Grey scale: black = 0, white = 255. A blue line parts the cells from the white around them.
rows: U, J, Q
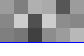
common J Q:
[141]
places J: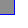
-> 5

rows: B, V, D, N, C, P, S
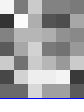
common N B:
[122]
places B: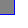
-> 4 5
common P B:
[244]
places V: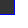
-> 1
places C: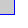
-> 1 3 6
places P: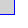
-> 2

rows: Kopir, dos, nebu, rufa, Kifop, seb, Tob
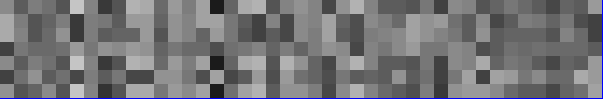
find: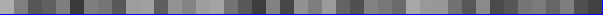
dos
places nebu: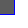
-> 8 20 25 34 36
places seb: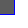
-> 4 8 18 26 28 30
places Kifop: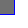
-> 4 38
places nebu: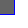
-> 9 10 15 37 38 39

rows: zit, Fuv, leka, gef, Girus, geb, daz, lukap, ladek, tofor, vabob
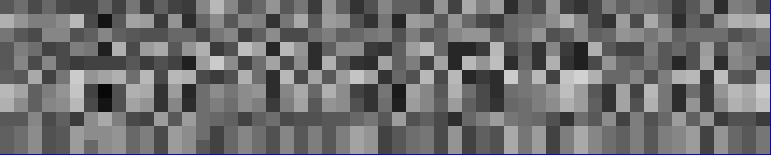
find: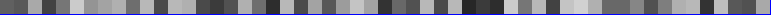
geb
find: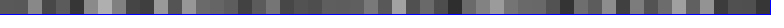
ladek

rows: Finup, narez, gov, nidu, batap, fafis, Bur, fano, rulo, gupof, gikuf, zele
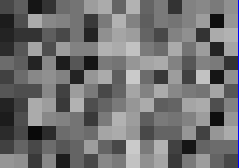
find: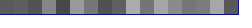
Bur
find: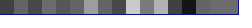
gikuf
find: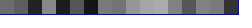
batap
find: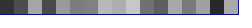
nidu
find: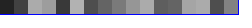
fano
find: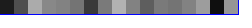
narez

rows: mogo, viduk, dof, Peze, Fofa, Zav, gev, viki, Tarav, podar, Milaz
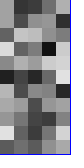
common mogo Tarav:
[60]
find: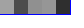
viduk
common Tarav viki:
[150]
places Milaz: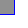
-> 4
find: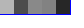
gev
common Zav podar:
[225]

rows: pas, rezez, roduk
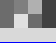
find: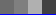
pas
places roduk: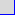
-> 1 2 3 4
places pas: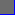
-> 1
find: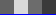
rezez
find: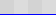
roduk

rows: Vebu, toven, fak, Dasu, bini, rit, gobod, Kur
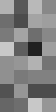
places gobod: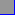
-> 2
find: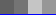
Kur
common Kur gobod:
[150]
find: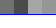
toven

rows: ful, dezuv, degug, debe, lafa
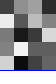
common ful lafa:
[65]
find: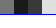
degug
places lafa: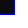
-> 2
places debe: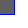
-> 3 4
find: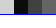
lafa

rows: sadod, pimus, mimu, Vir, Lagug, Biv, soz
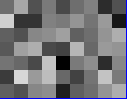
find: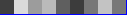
Biv
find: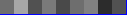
sadod
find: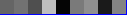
Lagug

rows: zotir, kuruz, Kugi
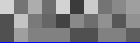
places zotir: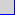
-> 1 5
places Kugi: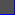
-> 1 6 7

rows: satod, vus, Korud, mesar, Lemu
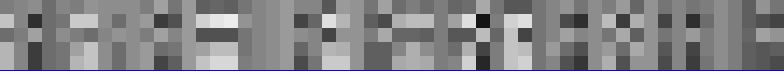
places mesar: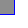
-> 8 10 20 31 43 52
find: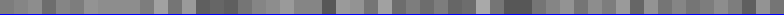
satod

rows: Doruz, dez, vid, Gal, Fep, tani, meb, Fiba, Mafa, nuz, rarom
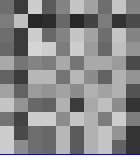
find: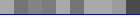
Fep
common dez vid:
[104]
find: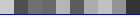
nuz

